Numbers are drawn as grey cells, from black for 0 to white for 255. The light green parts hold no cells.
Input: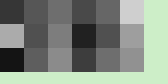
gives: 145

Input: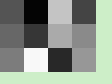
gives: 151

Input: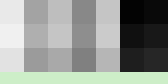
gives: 38

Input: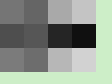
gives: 210

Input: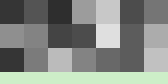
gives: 193

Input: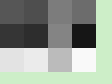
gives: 249

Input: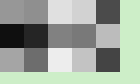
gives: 68

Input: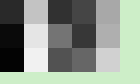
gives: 209
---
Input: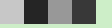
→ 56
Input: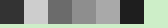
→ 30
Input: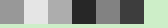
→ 61
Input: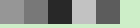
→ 92
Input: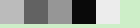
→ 236
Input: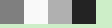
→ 35
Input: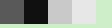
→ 231
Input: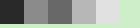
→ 225
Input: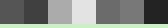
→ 35
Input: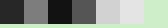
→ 228
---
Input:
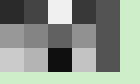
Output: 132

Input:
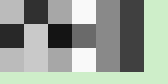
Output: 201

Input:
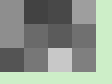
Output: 106

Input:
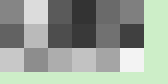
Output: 186

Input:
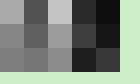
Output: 97

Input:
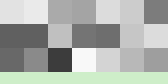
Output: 96

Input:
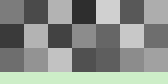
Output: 179

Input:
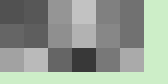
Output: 94

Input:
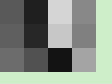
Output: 39

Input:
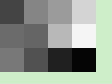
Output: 101
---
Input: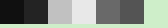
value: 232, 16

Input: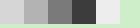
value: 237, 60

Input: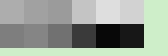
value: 222, 8

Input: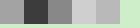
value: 207, 60

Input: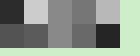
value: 204, 37

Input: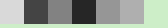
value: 217, 38
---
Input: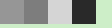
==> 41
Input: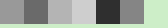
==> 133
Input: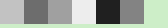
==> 131
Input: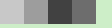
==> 109
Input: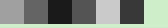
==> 56
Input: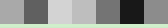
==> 140
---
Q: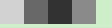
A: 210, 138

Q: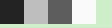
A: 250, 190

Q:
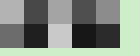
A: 201, 179

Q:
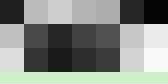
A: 249, 234

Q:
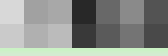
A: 215, 202

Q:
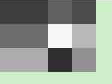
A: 246, 184

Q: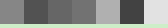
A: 226, 176

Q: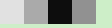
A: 225, 170
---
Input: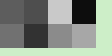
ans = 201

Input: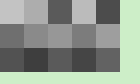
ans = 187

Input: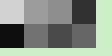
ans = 142

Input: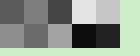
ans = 227

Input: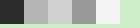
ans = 152

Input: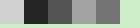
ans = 163
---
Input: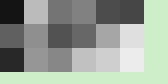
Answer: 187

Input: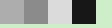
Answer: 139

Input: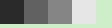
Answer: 97

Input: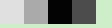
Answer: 170

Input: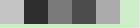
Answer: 46

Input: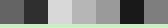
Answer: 48
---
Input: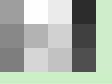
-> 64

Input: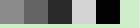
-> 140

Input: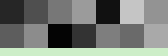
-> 4

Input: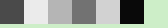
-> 235

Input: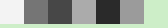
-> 117

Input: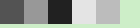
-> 83

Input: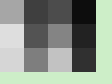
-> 34
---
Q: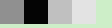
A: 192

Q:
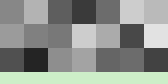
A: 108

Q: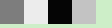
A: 5

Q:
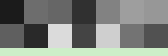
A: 115

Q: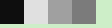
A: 160

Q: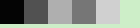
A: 118
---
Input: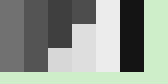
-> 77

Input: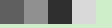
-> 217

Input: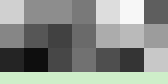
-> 121

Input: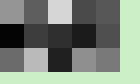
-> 73

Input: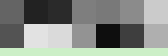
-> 127

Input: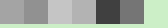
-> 178

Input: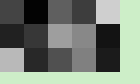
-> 61

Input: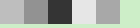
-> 230
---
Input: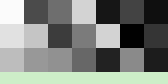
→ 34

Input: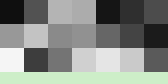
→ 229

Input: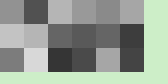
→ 74

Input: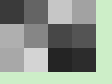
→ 212

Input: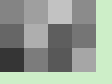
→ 124

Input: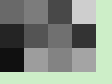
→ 157

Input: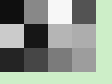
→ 70

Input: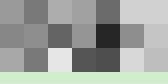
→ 79

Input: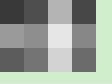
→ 115
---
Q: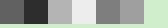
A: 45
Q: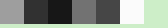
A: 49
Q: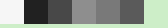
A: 33
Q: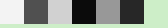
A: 80
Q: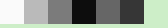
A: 186
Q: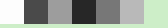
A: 74
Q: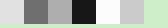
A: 111
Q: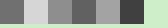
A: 214
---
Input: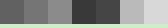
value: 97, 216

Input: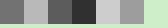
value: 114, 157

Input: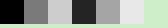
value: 1, 232

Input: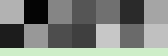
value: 178, 192

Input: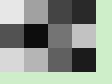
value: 231, 27

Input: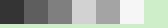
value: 52, 246

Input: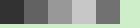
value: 50, 113

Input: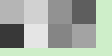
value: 181, 162

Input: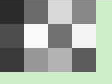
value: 43, 92

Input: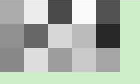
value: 171, 165
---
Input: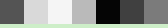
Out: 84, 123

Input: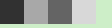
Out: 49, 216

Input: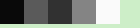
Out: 9, 250

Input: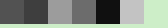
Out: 82, 195

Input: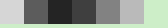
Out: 214, 186

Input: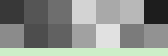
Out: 56, 146
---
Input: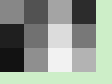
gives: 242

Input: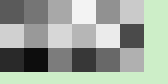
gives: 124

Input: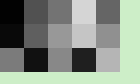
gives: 136

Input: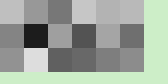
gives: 96

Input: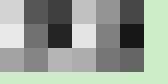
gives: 180

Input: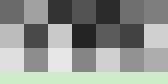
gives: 231

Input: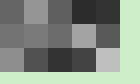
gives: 51

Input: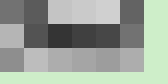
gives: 173

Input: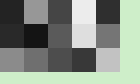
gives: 77
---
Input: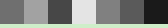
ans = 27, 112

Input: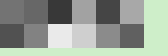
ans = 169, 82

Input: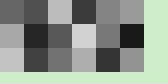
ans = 154, 195

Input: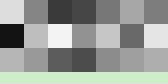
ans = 125, 182

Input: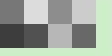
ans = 204, 61

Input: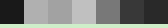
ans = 41, 25
